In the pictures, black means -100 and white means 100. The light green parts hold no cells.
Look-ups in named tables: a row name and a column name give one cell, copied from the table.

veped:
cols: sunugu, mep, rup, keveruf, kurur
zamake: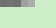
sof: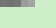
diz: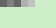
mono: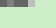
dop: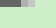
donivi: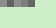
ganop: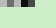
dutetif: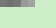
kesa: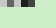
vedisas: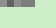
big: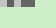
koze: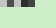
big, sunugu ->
54
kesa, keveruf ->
-78
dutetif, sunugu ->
-7
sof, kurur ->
29
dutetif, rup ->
-7
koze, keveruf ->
-65
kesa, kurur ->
-48
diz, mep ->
0
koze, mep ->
-38
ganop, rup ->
46
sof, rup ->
-8
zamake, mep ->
-9
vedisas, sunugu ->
12
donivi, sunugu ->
11
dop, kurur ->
55

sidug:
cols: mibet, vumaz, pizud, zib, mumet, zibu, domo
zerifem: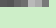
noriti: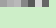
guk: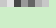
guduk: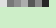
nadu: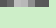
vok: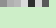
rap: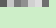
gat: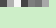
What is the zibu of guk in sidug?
39
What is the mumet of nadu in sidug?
11
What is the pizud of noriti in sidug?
45
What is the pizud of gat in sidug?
93
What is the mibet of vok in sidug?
13
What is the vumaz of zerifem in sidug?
-33
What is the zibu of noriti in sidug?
69
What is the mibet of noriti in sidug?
26
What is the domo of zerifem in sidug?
-5
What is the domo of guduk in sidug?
-70
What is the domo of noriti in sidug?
-20
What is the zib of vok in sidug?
71

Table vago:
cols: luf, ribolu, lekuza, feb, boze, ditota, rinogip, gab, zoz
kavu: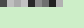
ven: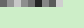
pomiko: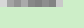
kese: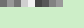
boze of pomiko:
7
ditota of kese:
-45
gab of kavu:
-74
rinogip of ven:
5
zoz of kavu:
40
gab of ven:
-29
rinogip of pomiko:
11
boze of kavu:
-69
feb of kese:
62
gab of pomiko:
3
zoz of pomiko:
58
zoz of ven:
62
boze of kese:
89
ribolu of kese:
19
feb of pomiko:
33
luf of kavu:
-42
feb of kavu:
52
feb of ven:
11

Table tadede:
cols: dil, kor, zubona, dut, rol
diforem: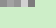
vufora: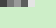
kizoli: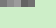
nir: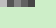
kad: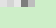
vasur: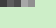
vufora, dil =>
-48
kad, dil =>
77
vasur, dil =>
-52
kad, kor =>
66
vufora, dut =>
-27
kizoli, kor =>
11
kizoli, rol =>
-12
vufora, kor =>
-5
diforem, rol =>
-3
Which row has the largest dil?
kad

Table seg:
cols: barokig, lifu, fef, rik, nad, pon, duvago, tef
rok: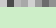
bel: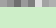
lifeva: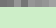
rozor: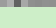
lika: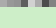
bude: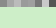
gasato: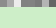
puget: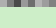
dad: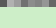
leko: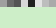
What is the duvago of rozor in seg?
13
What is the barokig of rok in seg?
59
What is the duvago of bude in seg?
58
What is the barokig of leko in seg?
25
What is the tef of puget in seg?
1
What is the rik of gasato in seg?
1
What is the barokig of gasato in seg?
10
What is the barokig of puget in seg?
37
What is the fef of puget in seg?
-42
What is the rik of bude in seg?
21
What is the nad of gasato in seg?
2
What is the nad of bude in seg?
25
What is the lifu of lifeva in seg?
-5
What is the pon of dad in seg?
3
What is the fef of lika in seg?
15
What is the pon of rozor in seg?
10
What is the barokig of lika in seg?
34
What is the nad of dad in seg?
10

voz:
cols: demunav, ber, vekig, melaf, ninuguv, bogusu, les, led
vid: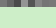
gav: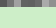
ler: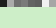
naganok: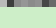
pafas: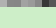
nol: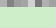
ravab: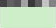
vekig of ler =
-13
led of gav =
13
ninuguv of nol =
64
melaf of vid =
16
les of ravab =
53
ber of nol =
2
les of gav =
33
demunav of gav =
-31

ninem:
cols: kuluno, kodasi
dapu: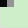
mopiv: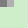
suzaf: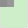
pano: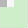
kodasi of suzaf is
19
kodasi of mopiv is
39
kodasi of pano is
94
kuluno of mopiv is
-2
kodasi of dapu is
16
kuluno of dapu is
-92
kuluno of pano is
43
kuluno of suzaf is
11

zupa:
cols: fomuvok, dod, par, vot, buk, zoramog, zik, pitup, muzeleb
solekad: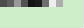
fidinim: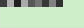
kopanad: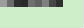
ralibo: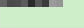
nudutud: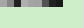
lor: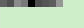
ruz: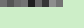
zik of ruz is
-58
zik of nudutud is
-35
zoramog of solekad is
-79
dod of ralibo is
-42
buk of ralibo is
-67
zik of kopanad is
0

